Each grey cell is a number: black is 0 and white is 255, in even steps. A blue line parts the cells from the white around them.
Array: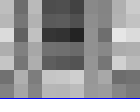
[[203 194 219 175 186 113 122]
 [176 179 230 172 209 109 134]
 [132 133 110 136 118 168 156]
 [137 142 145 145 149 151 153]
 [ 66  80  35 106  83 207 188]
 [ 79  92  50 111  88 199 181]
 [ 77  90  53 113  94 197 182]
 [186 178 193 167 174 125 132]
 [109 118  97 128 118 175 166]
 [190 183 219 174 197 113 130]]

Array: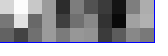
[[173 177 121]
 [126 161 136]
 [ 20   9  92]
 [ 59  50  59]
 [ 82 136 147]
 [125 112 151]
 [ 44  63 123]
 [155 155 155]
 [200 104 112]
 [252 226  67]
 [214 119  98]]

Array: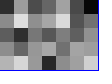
[[  7 113 145 158 208]
 [ 73  83  95 164 160]
 [162 218 126 113 141]
 [102 166  87 168  40]
 [ 76 143 119 151 153]
 [156 222  47 102 214]
 [ 46 139  93 141 180]]

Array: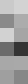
[[211 172 165  52 169 135]
 [202 138 210 107 168 159]]

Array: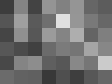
[[ 92 103 127 135 203 102]
 [102 121 100 165 118  87]
 [149 150 174 117 136  62]
 [129 224 132 123  87  79]
 [148 111 155 107  95  56]
 [ 67  90  87  64 141  96]
 [132 159 144  75 132  98]
 [ 61  85  69  87  72 107]]

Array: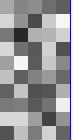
[[ 95 246 208  81 136 104 175 239 147 100]
 [110 203 179 208 199 154  85 115  67 210]
 [141  74 177  88  91 130  81  89 158 124]
 [132 146  39 112 245  96 195 125 215 192]
 [168 213 120 215 159 192  98 121 215  83]]
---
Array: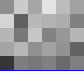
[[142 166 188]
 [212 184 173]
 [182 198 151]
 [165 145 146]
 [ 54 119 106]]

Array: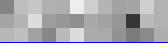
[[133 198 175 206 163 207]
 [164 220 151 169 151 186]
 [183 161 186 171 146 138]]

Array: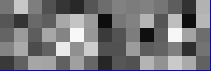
[[118 126  53  85 129 129  93 178]
 [ 86 105 168 154 119 180 190 183]
 [100  93 132 151  83  15 247 109]
 [132  76 234 205  81  93 127 115]
 [ 57 166  96 102  86 180 202  97]]

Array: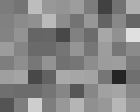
[[124 189 148 124 114]
 [129 144 140 151 136]
 [131 101  72 108 145]
 [156 106 117 118 118]
 [126 119 113 141 158]
 [159  72 170 163  36]
 [111 108 134 135 165]
 [ 84 206 152 144 183]]

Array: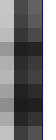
[[197  99]
 [196  90]
 [187  74]
 [151  37]
 [175  58]
 [182  66]
 [160  44]
 [142  32]
 [169  52]
 [193  82]]

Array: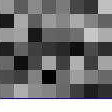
[[151 138 123  52]
 [ 26  94 134 131]
 [154  24  98 198]
 [ 32  63  41  75]
 [104  70  63  62]
 [ 77 129 109 126]
 [123 140 105  30]]
